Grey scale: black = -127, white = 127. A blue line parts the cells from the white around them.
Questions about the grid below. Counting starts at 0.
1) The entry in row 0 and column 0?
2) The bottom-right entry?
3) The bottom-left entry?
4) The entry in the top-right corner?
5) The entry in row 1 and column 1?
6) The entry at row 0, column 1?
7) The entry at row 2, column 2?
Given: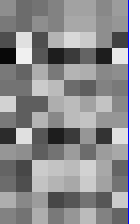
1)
14
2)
-27
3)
2
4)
28
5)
-19
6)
-19
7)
-49

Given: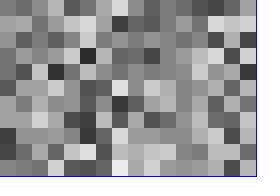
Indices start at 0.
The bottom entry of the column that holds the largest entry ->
108
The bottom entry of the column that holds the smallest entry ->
-45
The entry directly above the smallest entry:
75
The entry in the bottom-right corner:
54
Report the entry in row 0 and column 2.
12
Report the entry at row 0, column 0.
-4
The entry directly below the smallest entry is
60
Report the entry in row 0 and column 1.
-19
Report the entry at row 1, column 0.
34
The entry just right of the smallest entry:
54
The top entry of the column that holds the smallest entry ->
-12
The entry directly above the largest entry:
60
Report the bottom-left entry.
4
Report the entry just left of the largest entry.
-26
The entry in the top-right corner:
34
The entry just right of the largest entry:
41

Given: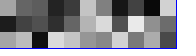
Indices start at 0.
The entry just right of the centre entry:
90
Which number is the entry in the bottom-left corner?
37
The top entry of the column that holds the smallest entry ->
-118
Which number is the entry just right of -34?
-92
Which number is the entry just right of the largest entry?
16
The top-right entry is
82
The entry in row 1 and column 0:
-99
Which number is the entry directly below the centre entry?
22
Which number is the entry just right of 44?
-54
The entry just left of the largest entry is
-47

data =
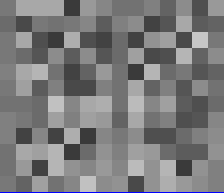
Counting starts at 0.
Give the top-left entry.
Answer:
-7
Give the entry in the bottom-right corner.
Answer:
0
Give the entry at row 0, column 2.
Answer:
40
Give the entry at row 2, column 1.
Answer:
40
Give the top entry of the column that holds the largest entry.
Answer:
-48
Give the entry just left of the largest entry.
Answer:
-54
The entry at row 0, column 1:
40
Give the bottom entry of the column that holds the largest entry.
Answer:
12
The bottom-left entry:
-7
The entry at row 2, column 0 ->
-7
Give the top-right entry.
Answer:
25
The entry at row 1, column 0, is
-20
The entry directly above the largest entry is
-35
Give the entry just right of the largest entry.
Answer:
-7
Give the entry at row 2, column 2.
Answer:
-48
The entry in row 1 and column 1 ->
-54

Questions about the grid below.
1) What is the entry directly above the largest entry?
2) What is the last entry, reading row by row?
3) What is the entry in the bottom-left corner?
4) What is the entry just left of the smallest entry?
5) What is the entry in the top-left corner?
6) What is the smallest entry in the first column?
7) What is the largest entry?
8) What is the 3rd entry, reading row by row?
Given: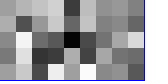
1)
-60
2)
-39
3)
31
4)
-39
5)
31
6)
-6
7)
123
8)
67

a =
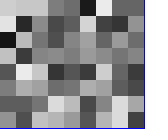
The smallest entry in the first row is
-101
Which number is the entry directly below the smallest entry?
65
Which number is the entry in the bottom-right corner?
-62
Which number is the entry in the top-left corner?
78
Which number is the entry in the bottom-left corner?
19
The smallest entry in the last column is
-68
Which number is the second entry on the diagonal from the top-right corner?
-74
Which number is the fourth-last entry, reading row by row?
-42
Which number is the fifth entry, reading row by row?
-18
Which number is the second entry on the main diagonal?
-87
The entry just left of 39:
91
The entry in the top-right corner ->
-26
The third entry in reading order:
71
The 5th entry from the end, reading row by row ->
26
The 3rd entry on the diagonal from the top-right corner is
-26
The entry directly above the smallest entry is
99
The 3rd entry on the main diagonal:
-10
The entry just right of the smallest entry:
59
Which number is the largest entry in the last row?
91

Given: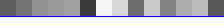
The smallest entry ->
-68
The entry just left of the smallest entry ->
32

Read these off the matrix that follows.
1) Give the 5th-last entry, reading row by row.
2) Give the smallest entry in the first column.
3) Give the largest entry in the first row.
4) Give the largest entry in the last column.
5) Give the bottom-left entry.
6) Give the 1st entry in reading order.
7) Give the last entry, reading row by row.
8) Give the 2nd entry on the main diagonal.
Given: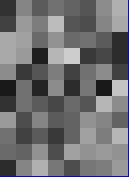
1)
-8
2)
-103
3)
48
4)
68
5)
-83
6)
-77
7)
26
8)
26

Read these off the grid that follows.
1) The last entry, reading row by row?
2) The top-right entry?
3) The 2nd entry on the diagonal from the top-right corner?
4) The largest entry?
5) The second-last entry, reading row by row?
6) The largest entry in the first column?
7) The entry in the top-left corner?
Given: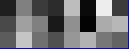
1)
-28
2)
-68
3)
43
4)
109
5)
-8
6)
-35
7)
-96

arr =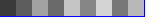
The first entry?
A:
-69
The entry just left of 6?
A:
69
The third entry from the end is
84

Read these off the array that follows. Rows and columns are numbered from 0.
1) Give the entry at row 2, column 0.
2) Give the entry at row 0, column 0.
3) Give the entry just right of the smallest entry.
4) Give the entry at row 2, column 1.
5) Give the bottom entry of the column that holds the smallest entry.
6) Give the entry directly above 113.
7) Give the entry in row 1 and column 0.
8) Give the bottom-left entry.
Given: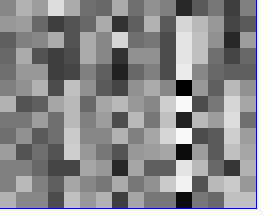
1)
-31
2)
8
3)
23
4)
0
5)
-114
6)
100
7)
23
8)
50
